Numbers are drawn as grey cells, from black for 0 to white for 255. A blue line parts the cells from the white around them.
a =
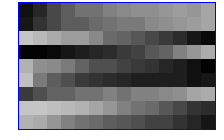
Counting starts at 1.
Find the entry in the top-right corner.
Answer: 165
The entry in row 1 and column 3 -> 72
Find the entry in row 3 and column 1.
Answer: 197
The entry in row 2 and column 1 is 22
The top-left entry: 16
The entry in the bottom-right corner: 22
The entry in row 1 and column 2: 38
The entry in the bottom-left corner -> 178
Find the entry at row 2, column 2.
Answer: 51
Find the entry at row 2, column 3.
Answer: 72

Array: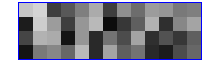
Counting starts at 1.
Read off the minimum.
12
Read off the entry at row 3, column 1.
69
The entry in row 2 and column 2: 205
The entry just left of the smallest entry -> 185
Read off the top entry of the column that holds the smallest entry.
62
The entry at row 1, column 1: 198
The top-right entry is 127
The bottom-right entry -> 103
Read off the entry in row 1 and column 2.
212
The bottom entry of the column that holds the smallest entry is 164
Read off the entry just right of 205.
156
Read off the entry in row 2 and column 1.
28
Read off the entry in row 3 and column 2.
178

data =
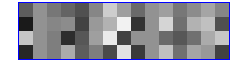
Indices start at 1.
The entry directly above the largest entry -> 159
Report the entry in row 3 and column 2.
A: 146
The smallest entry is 26
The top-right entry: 134
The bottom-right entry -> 66
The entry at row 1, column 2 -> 146
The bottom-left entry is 39
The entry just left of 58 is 227
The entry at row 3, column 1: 198
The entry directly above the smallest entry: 93
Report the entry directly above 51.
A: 106
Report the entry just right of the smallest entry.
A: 146
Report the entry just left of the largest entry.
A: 178
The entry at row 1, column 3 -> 119

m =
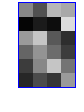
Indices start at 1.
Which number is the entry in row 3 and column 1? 154
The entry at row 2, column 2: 27
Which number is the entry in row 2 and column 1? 5
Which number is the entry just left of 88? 197
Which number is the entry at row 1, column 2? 81
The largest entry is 220
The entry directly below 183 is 13

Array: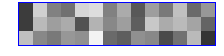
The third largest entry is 214
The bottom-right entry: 52
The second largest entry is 221
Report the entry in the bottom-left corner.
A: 192
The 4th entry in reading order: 113
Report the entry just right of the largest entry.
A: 106
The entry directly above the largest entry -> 179
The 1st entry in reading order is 60
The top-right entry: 151
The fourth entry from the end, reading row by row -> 74
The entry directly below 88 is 94

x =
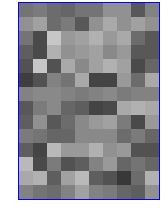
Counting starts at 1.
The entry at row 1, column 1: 116
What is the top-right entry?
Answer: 130
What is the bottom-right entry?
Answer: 145
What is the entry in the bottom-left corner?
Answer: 130
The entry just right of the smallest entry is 108
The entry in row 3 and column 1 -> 116
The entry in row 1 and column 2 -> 123
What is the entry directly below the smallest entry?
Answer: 102
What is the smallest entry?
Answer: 56
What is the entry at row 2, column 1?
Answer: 145
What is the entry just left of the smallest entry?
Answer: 82
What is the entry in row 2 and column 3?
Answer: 108
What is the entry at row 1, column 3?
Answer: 108
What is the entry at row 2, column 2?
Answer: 161
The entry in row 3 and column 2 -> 74
